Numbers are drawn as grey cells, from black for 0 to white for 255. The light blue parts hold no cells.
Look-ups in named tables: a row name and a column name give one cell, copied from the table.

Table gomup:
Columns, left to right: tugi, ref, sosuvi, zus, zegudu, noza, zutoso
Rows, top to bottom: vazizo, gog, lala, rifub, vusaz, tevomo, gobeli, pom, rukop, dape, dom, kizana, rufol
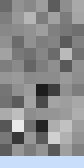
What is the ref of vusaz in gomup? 121
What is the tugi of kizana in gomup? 120
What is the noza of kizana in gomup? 177
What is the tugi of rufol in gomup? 92
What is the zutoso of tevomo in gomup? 145
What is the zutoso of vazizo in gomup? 169
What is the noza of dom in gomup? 193
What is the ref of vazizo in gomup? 146
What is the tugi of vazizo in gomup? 106
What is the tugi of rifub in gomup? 145
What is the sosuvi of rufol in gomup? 124
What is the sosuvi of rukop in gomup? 163
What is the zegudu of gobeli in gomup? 140
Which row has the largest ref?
dom

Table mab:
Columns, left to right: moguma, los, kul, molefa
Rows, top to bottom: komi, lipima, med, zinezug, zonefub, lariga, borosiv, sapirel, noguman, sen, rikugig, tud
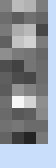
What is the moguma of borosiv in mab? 95
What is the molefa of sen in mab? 137
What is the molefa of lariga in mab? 107
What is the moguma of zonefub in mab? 142
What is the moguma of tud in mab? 100
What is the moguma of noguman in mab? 112
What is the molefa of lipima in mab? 101
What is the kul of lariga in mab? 117
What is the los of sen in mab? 88
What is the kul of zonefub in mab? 117
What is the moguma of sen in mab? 106
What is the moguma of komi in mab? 130
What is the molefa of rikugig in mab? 107
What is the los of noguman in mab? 247
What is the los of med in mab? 172
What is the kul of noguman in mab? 212
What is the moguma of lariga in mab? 78
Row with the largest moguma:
zonefub

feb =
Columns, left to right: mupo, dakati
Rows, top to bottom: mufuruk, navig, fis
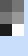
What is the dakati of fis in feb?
252
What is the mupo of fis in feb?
28
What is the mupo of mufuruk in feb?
87
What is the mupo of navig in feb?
119
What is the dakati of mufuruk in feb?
117
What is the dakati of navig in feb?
152

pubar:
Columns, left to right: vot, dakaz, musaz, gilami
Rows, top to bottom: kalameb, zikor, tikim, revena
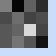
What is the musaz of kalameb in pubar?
97
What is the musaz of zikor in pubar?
67
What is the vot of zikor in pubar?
74
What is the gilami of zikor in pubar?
77
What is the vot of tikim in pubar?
87
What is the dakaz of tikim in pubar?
100
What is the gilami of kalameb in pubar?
44
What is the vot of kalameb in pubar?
126
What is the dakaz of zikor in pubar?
110
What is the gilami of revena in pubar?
18
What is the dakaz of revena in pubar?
117
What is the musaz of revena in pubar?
85
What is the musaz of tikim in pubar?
217
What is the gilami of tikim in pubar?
69
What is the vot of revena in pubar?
87
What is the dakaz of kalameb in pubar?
5

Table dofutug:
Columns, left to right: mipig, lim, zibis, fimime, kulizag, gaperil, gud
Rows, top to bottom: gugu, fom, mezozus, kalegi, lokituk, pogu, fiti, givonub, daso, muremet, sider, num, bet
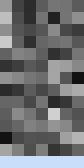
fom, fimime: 115
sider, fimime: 120
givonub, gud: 172
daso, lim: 103
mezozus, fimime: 86
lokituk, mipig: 98
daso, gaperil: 54
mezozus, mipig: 142
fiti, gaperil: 85
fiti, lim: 135
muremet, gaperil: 99
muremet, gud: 82
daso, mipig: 102
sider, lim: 102
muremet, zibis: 117
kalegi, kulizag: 110
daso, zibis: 72
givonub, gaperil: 159
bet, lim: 128

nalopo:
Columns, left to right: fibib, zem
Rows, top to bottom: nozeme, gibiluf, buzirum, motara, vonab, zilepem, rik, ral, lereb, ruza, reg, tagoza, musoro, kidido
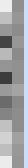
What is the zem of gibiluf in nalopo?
150
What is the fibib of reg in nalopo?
193
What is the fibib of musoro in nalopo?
190
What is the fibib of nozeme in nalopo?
237
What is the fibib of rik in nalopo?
60
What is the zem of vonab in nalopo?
139
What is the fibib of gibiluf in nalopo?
191
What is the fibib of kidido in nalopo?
236
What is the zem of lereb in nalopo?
137
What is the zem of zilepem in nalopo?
145
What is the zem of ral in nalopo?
164
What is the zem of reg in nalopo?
141
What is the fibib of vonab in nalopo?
185
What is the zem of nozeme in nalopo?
143
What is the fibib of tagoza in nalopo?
210
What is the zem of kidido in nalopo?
150
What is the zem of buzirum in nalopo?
140
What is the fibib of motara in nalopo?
68
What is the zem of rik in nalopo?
144
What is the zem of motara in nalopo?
151

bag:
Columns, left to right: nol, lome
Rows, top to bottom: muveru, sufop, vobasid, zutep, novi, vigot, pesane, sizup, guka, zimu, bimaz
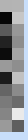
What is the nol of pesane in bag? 27
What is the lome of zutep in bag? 141
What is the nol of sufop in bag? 6
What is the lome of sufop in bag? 198
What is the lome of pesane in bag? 193
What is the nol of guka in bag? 122
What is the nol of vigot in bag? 154
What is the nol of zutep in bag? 34
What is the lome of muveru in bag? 180
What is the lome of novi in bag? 165
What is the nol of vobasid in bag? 90
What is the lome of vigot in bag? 142
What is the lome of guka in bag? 107
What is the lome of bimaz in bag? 94
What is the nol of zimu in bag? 133

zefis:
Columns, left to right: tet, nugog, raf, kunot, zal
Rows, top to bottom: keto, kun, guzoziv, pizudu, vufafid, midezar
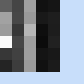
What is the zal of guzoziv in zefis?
29
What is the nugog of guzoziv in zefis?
55
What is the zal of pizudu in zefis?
33
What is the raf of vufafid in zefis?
159
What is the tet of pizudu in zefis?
250
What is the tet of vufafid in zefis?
55
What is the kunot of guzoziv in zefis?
14
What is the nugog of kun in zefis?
71
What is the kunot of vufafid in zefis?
20
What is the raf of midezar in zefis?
154
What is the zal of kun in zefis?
30
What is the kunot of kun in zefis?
25
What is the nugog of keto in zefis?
69
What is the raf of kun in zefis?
153
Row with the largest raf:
guzoziv

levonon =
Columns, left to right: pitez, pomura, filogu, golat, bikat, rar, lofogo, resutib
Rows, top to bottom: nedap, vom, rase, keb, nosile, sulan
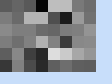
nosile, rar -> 202
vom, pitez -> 124
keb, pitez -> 125
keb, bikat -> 129
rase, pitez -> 138
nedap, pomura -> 101
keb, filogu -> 129
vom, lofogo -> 154
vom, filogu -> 180
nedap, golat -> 5
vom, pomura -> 106
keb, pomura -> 111
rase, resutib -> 148
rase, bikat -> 102

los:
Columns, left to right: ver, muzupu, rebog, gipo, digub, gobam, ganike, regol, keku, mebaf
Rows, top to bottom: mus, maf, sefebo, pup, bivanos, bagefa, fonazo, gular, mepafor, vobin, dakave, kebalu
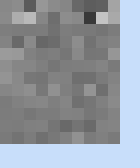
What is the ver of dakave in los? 125
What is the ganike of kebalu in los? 145
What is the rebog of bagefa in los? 134
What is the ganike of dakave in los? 116
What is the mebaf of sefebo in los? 124
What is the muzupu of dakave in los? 124
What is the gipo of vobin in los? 124
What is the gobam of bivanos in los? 118
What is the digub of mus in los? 139
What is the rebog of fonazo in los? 119
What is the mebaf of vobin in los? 131
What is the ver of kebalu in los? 122
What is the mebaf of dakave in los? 132
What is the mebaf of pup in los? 130
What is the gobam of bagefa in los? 125
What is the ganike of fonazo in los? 111
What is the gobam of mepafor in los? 133
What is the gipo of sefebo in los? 124
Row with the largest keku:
maf

